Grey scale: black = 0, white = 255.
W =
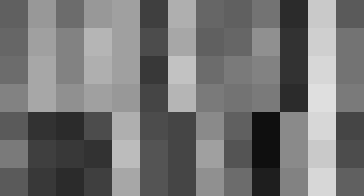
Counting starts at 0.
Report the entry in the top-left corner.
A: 96
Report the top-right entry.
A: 90
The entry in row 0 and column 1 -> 152
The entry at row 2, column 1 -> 167
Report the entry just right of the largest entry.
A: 122
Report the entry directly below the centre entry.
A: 69
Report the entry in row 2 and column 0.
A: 108
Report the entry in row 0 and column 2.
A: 108
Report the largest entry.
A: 223
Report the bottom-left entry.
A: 90
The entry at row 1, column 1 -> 160
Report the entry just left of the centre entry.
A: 69
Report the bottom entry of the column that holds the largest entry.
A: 215
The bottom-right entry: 96
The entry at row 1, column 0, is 102
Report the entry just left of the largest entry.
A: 43
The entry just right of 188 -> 84
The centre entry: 181
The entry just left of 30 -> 108

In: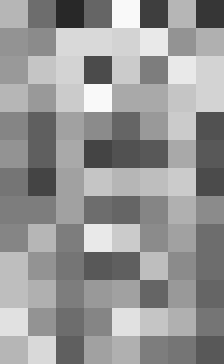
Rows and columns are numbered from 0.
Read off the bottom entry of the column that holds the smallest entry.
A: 95
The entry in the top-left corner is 182
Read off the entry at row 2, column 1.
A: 197
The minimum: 40
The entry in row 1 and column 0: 147
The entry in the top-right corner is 54
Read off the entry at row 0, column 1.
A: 109
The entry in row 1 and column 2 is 217
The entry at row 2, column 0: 153
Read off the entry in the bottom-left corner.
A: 182
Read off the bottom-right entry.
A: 88
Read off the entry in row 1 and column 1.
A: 139

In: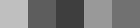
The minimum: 62
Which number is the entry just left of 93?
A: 191
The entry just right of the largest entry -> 93

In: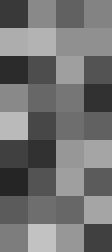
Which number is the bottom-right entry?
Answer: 64
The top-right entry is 131
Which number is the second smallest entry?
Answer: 43
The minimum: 37
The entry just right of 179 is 144
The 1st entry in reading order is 57
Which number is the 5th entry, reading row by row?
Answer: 173
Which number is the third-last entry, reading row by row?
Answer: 194
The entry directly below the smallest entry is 91
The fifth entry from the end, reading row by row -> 165
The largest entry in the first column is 186

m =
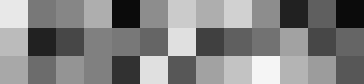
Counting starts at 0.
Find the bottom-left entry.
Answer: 168
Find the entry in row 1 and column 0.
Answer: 187
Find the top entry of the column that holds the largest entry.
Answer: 141
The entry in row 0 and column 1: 120
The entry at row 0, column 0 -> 232
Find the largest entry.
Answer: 245
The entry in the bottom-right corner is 87
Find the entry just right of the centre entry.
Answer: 64
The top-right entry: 11
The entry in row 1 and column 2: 71

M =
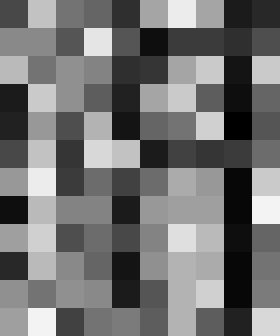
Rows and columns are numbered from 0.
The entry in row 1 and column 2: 85
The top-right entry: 40
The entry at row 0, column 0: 72
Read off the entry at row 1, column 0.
137
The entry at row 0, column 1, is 194
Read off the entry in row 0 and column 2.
115
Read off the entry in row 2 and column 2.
144
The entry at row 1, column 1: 137
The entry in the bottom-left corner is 159
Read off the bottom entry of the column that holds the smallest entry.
33
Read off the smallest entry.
0
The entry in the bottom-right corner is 216
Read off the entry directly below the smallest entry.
59
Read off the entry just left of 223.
131
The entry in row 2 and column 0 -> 186

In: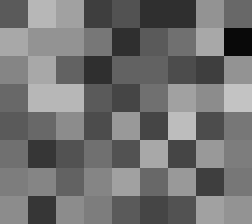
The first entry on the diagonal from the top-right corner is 104
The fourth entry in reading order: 62
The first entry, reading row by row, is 90
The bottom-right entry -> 147
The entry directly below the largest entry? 119
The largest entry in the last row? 161
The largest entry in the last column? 195
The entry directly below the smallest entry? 147
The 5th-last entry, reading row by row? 90
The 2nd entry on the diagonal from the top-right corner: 168
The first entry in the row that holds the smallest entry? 168
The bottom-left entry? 140
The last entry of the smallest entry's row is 9
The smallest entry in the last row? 54
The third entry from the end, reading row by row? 82

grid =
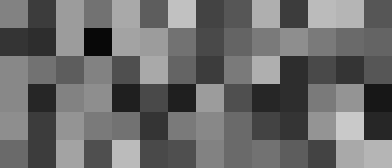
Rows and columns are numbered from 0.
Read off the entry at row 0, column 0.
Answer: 130
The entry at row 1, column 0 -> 52
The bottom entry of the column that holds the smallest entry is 79
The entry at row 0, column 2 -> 156
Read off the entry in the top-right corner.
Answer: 86
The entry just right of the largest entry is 38
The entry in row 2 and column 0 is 136
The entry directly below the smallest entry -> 130
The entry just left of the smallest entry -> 156
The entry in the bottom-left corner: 106
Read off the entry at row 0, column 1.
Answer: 60
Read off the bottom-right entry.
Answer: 181
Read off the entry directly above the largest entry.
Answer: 148
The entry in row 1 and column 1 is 45
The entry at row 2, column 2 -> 93

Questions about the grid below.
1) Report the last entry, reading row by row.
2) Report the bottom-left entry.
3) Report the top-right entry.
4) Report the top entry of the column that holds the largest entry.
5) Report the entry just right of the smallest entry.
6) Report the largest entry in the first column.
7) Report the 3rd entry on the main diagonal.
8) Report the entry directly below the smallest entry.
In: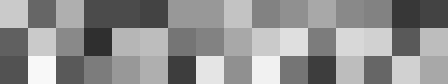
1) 168
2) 82
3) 67
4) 102
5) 182
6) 202
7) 89
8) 124

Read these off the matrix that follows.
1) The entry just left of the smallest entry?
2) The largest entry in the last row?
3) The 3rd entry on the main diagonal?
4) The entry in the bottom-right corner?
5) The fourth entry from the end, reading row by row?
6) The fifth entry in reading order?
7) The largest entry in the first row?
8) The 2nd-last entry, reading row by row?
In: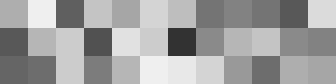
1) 204
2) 239
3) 204
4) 166
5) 153
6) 166
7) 239
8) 174

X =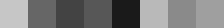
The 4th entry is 87
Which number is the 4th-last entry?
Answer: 26
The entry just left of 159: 138

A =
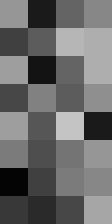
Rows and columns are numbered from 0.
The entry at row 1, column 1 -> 92
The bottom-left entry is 56
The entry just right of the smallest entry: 64
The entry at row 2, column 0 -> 158
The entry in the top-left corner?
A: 150
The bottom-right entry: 166
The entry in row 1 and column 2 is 182
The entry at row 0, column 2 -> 100
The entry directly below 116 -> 123
